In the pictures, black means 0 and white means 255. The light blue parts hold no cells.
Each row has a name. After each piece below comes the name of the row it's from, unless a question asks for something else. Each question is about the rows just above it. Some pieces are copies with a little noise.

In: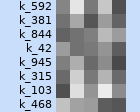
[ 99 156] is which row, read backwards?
k_381
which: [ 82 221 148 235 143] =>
k_103

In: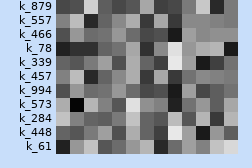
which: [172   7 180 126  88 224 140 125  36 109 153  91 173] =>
k_573
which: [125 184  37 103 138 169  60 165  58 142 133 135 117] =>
k_557

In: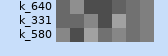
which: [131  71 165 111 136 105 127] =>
k_580
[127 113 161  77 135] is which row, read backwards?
k_331
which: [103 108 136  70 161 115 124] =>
k_331
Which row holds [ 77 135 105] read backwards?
k_331
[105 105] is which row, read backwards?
k_331

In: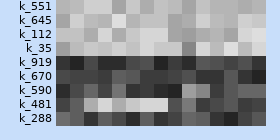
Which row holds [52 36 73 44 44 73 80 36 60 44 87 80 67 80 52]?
k_919
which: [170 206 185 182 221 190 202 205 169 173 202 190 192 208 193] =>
k_645
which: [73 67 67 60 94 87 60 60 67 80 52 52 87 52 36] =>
k_670
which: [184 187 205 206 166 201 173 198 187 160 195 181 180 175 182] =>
k_551
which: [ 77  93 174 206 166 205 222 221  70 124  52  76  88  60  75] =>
k_481
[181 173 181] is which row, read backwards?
k_551
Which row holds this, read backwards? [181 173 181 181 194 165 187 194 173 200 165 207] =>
k_551

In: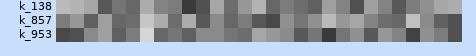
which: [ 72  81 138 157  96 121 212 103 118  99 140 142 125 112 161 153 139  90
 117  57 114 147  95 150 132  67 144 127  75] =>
k_953
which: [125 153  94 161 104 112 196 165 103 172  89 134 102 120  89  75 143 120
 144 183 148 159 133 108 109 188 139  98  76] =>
k_857
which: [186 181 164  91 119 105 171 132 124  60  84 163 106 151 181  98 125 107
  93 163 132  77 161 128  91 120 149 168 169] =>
k_138
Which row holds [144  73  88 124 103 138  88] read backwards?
k_857

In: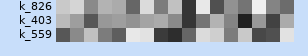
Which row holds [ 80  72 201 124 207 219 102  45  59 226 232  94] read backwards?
k_559
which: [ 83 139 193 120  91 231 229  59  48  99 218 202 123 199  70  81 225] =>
k_559
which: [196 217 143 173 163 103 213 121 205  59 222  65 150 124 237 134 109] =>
k_826
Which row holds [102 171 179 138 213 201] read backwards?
k_826
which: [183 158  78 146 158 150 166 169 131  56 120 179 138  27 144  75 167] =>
k_403

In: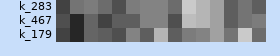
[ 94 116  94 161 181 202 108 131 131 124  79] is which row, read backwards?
k_283
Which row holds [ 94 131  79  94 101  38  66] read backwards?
k_179
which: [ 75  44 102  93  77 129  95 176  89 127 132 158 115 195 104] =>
k_179

